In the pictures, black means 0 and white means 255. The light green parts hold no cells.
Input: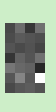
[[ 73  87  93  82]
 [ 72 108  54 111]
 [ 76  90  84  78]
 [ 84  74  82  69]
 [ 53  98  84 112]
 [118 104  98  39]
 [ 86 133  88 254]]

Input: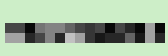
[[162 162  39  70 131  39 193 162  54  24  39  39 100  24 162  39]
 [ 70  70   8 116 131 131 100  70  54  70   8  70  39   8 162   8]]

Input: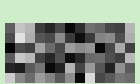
[[202 136 108 157 131  90 141   9 217  73  90 116 108]
 [ 95 195 181  61  37  72   9  46 112 102  72  65 181]
 [ 77 226 174  86  74 139  58  13  58 132 139  79 174]
 [  2  78  65 163 107  73 157 139 149   9  73 170  65]
 [ 91 199 184  67  39  80  14  41 105 109  80  63 184]
 [ 38  29  90 116  10  34 178  70 153  85  34 145  90]]

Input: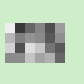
[[139 140 195 164 177 103]
 [238  56 101 133  79 156]
 [183 128 147 138  89 142]
 [210  80 221 198 116  89]]

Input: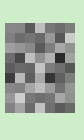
[[130 164 107 193 112  91 106]
 [135 134  90 189 119 109 125]
 [128 109 117 106 152  88 203]
 [159 150 137  91 126 168 147]
 [109  72 190 146 178  43 162]
 [ 93 106 102 195 125 111  88]
 [ 61 185  95 169  53  96 125]
 [135 130 166 190 155 113 149]
 [151 206 120 111 118 166 145]]

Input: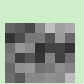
[[110  89 137 136 146 139 186]
 [101  90  73 136 191 160 170]
 [ 51  78 119 122  85 155 106]
 [111 152 140  48  68  68  51]
 [122  64  87  55 131  65 111]
 [104 145 152 114 121 143 131]]

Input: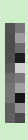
[[ 97  74]
 [ 82 119]
 [ 78 157]
 [ 78 106]
 [ 79  28]
 [ 90 209]
 [108 122]
 [116 159]
 [116  20]
 [ 94 143]]
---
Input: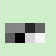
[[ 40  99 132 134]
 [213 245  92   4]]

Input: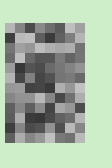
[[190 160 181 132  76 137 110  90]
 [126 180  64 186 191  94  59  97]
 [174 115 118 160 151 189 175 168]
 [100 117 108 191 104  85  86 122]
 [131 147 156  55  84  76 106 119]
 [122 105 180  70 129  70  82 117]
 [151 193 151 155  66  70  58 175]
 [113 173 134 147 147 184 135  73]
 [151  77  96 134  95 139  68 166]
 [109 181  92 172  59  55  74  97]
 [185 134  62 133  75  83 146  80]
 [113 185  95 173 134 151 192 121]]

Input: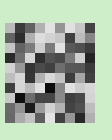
[[198  67 187  59  98 177 226 148 224]
 [188 134  99  45 176 221 210 199  64]
 [ 80  60 197  99 124 206 122 225  89]
 [207  36  42 111 214  47  83  74 122]
 [ 87  58 210 153  52  75  64 110  88]
 [166  65 190 215  54 176 215 195  61]
 [205 215  64 214 186 224  12 134 226]
 [ 73 211 200  15 108  70  70 138  63]
 [ 80 188 107 147  27 156 209 178  67]
 [ 40 175 104 170 194  94 226  64 150]]

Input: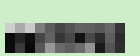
[[103  54 205 170 201 124  92  71  84  98  96  87]
 [ 94  43  12  37  15  70  98  55  72  18  73  43]
 [ 84  46  12  58   9  87 152 106  95 108 147  25]]

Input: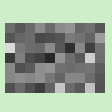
[[113  86 109  88 106 138 107 138 147 103]
 [ 99 156  86 102 108  73  78  85 122 114]
 [ 64 113 218 121 109 105 138  89  47 136]
 [205 109  58 127  77  65  39 147 110  90]
 [117  93 136  80  91 142 148 113 108 113]
 [108  87 134 142 135 144 119 101 136 134]
 [193  83  81 107  81  61  99 197 106  89]]

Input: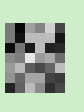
[[209  71 121   6 160 132]
 [188  22 123  17 188 187]
 [ 34  42  12 117  26 190]
 [170 110 138 126 230 155]
 [101 190 154 186  94  73]
 [ 68  59 146 104 165 165]
 [ 48  72  36  98 187 139]]

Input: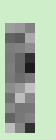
[[152 130 158]
 [ 91 169 100]
 [129 141 126]
 [103  49 122]
 [102  27 126]
 [109 121 122]
 [154 193 141]
 [189 135 114]
 [118 119 136]
 [120 129 100]
 [135  49 188]]

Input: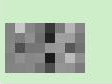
[[181 135 130 199 134 119  56 122]
 [158 120 132 124 143 111  35 160]
 [ 88 113 135  81 117 119 150 154]
 [187 144 129 145 135 138  27 143]
 [146 123 132 133 135 116  78 149]]

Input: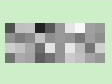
[[160 153  81 191 194  34  88 153 228 248]
 [158 142 144 124 138 193 143 153 148 120]
 [117 207 205 193 167 110 227 148 230 186]
 [164 150 114 170 163  95 113 148 203 192]]
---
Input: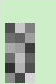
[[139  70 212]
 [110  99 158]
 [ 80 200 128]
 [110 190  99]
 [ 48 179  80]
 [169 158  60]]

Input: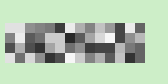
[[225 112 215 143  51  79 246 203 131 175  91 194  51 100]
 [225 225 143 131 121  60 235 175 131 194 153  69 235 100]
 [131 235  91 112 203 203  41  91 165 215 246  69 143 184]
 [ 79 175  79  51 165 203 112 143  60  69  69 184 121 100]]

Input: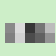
[[128 209  76  97 147]
 [137 219  54 117 188]]

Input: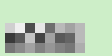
[[ 58  89 195  68 162  89 101 185]
 [119 139 162 130 150 130 119 173]
 [207 239  77 230 110 185 162 185]]

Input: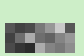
[[ 66 110 172 110  98 132 151]
 [ 86  66  75 120 151 201  86]
 [ 75  54  44 172 132 120 141]]

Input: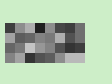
[[102 121 196 151 131  82  52  62]
 [ 62 141 174  31 141  71  62 111]
 [162  93 102 131 121 174  82 111]
 [131 162  52  82  93 141 185 185]]

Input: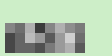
[[ 71 101 187 154  90 154 207 110]
 [133 110 176  59 133 176 142 122]
 [ 71 101 101  80 122 154 176  90]]

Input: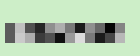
[[ 91 202 174  60  81  16 154 220 121  27  70 183]
 [ 91 192  81  38 143 174 121  27 143 103   5 132]]

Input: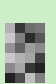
[[ 33  77 190 127]
 [200 178 166  66]
 [147  99 156 138]
 [178  54 108 118]
 [138 166  54  33]
 [200 127  44  87]]
